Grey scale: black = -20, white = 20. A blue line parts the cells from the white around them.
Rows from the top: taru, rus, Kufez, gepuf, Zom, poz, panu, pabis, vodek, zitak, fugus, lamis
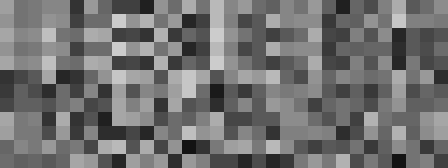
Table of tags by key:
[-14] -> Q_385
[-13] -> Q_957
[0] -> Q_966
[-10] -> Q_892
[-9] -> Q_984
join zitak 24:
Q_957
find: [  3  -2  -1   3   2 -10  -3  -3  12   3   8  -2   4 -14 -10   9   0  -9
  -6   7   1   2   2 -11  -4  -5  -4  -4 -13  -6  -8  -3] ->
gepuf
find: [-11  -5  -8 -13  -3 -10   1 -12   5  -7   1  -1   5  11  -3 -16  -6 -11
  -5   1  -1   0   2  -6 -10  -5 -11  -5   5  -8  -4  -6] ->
panu
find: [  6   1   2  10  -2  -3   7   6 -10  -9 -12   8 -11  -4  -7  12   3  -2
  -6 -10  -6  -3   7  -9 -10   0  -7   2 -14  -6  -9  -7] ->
Kufez

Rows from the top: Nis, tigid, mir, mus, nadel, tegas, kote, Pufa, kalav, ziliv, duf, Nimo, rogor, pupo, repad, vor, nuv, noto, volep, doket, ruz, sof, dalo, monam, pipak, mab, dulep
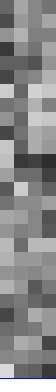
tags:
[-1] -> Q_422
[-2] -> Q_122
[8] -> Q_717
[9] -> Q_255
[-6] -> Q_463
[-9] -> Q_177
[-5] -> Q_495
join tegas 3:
Q_717
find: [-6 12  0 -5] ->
pupo
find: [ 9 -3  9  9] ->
noto

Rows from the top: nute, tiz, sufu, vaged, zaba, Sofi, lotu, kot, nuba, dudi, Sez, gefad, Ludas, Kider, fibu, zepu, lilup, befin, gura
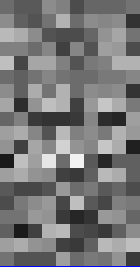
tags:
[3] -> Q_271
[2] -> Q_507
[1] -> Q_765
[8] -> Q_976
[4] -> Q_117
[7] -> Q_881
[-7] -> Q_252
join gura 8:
Q_271
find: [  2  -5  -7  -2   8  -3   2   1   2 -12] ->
tiz

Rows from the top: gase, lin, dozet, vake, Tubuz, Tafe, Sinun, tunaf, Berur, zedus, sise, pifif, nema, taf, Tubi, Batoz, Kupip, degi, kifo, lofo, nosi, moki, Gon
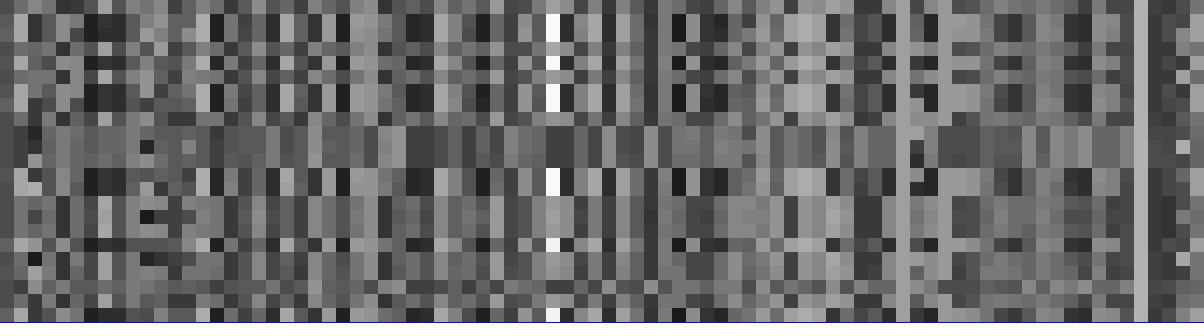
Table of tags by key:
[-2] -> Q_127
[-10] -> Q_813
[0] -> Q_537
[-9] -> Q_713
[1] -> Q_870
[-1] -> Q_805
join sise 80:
Q_537
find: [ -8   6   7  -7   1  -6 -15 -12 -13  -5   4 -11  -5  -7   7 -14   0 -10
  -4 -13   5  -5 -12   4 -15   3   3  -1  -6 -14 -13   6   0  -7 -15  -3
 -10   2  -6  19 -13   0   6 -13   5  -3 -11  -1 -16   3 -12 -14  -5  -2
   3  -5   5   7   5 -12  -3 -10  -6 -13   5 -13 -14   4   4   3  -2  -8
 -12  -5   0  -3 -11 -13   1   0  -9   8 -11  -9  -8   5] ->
taf

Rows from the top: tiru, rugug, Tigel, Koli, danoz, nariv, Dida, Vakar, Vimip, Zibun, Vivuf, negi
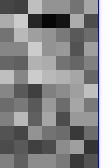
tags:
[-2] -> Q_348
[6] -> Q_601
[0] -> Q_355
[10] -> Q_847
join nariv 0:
Q_847
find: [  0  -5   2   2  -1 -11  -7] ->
negi

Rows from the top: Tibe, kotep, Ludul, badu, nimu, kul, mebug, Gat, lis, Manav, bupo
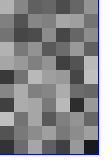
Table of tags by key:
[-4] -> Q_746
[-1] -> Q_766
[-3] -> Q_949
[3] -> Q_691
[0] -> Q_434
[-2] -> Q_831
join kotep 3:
Q_434
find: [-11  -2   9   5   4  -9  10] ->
kul
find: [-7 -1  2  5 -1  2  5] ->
Manav
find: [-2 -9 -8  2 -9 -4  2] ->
Ludul
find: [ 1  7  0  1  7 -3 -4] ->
mebug

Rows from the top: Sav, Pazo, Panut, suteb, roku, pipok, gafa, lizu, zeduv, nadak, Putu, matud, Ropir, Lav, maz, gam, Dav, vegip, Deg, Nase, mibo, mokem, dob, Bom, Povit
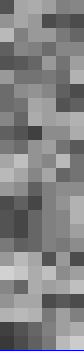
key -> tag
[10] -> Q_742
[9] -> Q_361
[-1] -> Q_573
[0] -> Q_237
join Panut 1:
Q_237
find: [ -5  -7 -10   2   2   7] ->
nadak
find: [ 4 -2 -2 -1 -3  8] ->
pipok
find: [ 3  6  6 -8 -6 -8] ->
mokem

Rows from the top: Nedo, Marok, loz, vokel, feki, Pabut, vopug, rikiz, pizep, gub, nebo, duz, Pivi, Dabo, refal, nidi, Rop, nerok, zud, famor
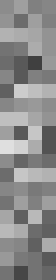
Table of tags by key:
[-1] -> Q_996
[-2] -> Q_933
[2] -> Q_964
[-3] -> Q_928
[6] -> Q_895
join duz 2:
Q_996
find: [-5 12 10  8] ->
vopug
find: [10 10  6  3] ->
pizep
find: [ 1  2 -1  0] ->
Dabo

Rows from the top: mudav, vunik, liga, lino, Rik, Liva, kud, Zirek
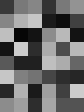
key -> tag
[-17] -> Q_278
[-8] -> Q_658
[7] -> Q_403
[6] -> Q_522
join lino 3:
Q_403
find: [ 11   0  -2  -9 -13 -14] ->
Liva
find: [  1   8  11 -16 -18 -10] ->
vunik
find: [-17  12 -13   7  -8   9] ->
lino
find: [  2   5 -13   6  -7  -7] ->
Zirek
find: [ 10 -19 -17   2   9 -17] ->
liga

